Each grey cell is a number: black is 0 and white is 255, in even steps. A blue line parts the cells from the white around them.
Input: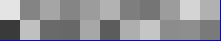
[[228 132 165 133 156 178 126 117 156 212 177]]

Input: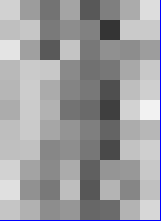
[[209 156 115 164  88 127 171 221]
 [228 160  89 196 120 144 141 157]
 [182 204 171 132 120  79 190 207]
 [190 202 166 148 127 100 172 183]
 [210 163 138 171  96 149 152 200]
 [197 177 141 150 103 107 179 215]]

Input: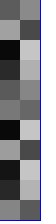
[[ 92 138]
 [  9 197]
 [ 90 134]
 [  9 197]
 [ 20 197]
 [133  90]]

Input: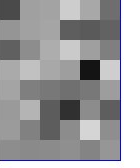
[[ 74 160 163 205 168 110]
 [ 96 141 173 202 159 127]
 [164 127 120 112 120 157]
 [155 129  93 140 213 142]]

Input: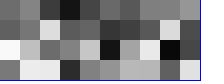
[[109 132  60  20  69 105  88 127 128 150]
 [249 191 108 130 198  20 164 233   9  71]]

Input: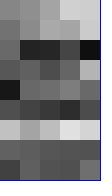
[[134 143 164 208 206]
 [105  35  38  69  15]
 [ 23 104 110 125 105]
 [193 164 189 224 212]
 [ 65  95  82  80 111]]

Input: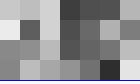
[[200 190 210  62  79  81 182]
 [137 143 186  84 100 117 189]]

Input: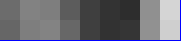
[[108 130 126  92  63  51  45 144 213]]
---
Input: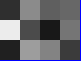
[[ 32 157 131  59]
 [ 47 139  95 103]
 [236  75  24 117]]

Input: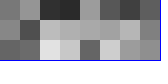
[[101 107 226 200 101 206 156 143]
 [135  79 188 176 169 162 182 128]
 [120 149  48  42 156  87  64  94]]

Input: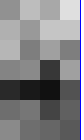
[[176 153 197 197]
 [145 189 168 223]
 [182 126 160 126]
 [138 110 102  89]
 [110 118  68  96]
 [132 138  55 160]
 [ 41  25  17  82]]

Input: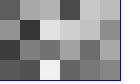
[[ 88  82 240 100 120 134]
 [147  54 226 207 194 141]
 [ 94 168 180  74 200 188]
 [ 60 126 114 161 108 168]]

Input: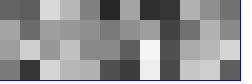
[[101  93 218 184 129  39 164  47  53 177 143 113]
 [121  53 212 184 177  80  61 238  73 198 206  93]
 [164 107 158 151 143 121 143 158  67 113 177 137]
 [158 206 151 192 137 137  93 245  80 170 184 212]]

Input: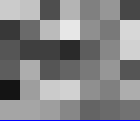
[[ 20 158 203 209 143 128 173]
 [ 56 106 187 231 143 121 215]
 [165 165 158 135 100 106 114]
 [ 93 173  85 100 121 150  85]
 [203 195  78 180 128 150  71]
 [ 85  63  63  42  93 135 209]]
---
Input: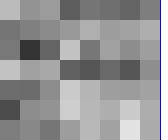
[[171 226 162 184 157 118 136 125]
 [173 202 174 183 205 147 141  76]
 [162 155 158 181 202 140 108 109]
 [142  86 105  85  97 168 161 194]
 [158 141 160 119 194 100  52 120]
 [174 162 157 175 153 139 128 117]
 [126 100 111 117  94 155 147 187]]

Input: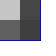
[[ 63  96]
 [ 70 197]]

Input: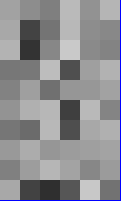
[[114 200  86  47  66 168]
 [155 135 163 182 157 128]
 [163 159 156 150 172 153]
 [176 168  78 184 107 118]
 [132 185  63 183 176 147]
 [162 151 150 112 159 130]
 [178 159  79 189 120 119]
 [131 138 201 135  51 179]
 [136 141 184 116  67 168]
 [181 146 186 127 141 162]]

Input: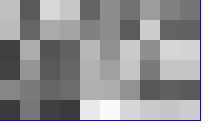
[[204 197 202 213 249 232  59  65 118  59]
 [ 90  96  88 146 173 175 108 102 122 134]
 [197 197 122 196 160 177 102  89 149  66]
 [212 213 143 202 144 182  98  84 172  63]
 [ 98  99 205  92 140 128 163 170 102 188]
 [116 129 156 114 141 100 199 215  89 191]]

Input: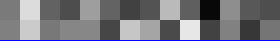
[[117  55 129  66 231  74 165 198  70 135 134 120 203 128]
 [ 78  88 142   8  95 186  83  65  99 158  77  98 220 122]]

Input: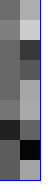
[[163  93]
 [  5  93]
 [ 99  32]
 [168 116]
 [166 103]
 [ 87 104]
 [ 55 103]
 [205 127]
 [173 108]]

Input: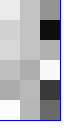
[[105 183 251]
 [ 57 185 172]
 [249 174 191]
 [177 194 215]
 [ 14 194 210]
 [148 194 235]]

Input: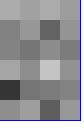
[[152  94 158 141]
 [131 124 117  53]
 [146 196 141 165]
 [124 140 118 131]
 [148  99 151 129]
 [157 171 161 172]]

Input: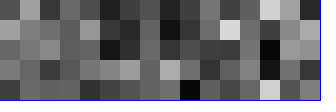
[[126  85 208 102  70  95   8 111  98  83  67  50  99  97 106  63]
 [ 54 114  20 129  96  51 111 171  98 156 132 118  87  60 101 121]
 [145 152   7 116  60  62  77  52 104  48  21 100  93 136 119 102]
 [170 137  63 108 216 109  53  18  98  40  55 150  91 111 127 160]
 [ 40 161 209  95  65 117  64  34  80  63  32  77 104  55 160  81]]
